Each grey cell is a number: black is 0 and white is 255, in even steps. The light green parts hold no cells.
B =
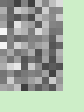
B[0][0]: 113
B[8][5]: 93
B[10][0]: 117
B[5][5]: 126
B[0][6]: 137
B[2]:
[144, 103, 85, 120, 77, 186, 161, 140, 204]
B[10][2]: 103
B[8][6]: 163
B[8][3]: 84
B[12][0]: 165
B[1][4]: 152
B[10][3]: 120
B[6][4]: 136
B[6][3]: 178
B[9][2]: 233
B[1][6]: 206
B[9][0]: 174
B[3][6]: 194
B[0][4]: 63
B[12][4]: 132
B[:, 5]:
[191, 100, 186, 93, 217, 126, 160, 81, 93, 142, 122, 180, 93]
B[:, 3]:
[129, 182, 120, 173, 179, 113, 178, 133, 84, 91, 120, 131, 62]
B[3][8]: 128
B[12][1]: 155
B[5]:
[105, 132, 103, 113, 130, 126, 144, 96, 187]
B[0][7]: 191
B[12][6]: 122
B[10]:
[117, 141, 103, 120, 130, 122, 160, 67, 169]
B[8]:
[159, 115, 158, 84, 111, 93, 163, 80, 165]
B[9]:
[174, 215, 233, 91, 202, 142, 75, 92, 82]
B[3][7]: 132
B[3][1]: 90
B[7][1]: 168

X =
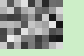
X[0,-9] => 200
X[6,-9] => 201
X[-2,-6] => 123
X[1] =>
[174, 205, 89, 167, 189, 110, 100, 153, 215]
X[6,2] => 177
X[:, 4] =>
[59, 189, 152, 198, 172, 124, 121]
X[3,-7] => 172
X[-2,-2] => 33
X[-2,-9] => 73
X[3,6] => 161
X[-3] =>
[68, 149, 71, 226, 172, 202, 174, 80, 97]
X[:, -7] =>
[181, 89, 65, 172, 71, 206, 177]

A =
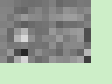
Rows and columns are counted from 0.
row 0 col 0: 128
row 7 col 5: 141
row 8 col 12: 61
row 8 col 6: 117
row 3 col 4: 106
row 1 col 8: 123
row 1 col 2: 108
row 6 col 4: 114
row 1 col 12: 138
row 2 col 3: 153
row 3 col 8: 98
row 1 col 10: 141
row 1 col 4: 122
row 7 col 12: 182
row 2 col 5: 136
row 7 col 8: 104
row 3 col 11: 116
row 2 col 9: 157
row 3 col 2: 109
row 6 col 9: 136
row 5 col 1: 106
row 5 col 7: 132
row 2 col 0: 134
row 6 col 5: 117
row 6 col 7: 142
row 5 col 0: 128
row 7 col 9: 132
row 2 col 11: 147
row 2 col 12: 117
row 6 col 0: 135
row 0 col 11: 121
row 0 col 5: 112
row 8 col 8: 140
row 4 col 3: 182
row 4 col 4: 124

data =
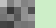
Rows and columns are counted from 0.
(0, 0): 192
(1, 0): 123
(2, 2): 88
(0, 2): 161
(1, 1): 55
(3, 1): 63
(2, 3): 145
